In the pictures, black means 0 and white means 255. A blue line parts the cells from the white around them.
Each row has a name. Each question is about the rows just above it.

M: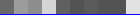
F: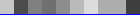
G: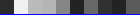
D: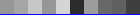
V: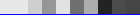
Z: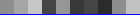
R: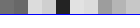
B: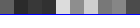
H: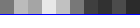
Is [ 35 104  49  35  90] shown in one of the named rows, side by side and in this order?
yes
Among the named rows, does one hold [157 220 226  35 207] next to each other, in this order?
no
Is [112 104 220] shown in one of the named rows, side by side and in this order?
yes

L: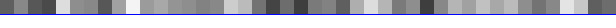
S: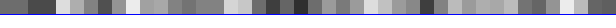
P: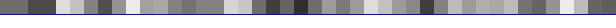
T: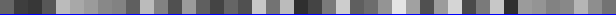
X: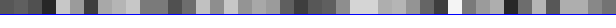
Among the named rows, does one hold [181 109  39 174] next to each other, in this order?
no
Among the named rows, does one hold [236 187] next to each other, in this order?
yes

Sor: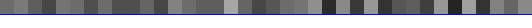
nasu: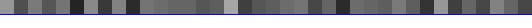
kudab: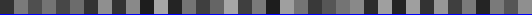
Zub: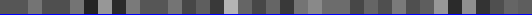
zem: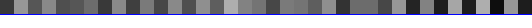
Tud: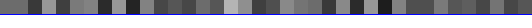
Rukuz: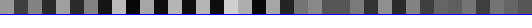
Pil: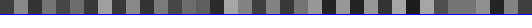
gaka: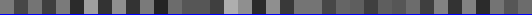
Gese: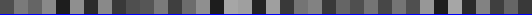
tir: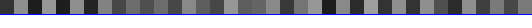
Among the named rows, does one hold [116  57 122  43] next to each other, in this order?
no
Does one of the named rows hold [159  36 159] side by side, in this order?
yes
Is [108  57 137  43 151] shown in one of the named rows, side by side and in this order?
yes

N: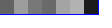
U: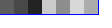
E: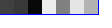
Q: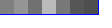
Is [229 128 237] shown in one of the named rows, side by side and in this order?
no
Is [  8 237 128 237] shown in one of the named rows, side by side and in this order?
no
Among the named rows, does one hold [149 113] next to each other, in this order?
yes
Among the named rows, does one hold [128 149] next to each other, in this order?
yes
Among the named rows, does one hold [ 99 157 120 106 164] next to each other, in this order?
yes

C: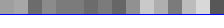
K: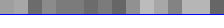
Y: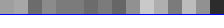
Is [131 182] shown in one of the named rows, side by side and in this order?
yes
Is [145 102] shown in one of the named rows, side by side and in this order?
no
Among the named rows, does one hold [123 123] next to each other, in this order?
yes
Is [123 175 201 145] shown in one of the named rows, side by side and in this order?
no

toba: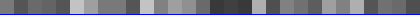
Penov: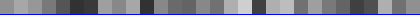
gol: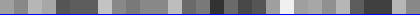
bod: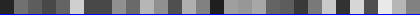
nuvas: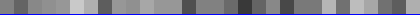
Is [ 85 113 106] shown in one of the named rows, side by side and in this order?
yes
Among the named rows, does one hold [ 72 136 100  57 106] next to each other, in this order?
no
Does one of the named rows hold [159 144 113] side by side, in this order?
no
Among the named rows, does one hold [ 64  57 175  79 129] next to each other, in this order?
yes
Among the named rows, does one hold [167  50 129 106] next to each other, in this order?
no

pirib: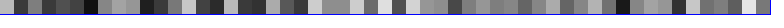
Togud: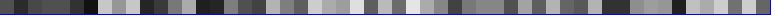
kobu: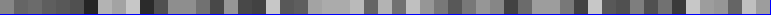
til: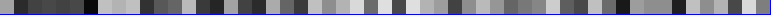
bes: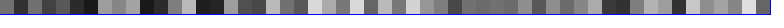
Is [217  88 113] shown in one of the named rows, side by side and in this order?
no
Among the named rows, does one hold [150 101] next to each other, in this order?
yes
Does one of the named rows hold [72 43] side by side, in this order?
no

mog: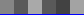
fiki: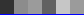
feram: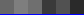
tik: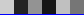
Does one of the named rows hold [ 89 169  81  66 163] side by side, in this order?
no
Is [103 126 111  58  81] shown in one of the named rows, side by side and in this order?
yes
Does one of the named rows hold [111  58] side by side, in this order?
yes
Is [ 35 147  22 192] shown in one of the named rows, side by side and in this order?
yes

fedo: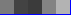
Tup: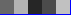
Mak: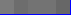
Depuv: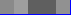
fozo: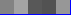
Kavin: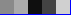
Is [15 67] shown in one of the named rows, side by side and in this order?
yes
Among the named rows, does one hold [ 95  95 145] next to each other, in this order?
yes
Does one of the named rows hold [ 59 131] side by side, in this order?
yes
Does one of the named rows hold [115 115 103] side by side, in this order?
yes
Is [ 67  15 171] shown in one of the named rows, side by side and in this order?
no
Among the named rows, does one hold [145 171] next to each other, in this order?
no
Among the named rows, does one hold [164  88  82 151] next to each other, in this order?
yes

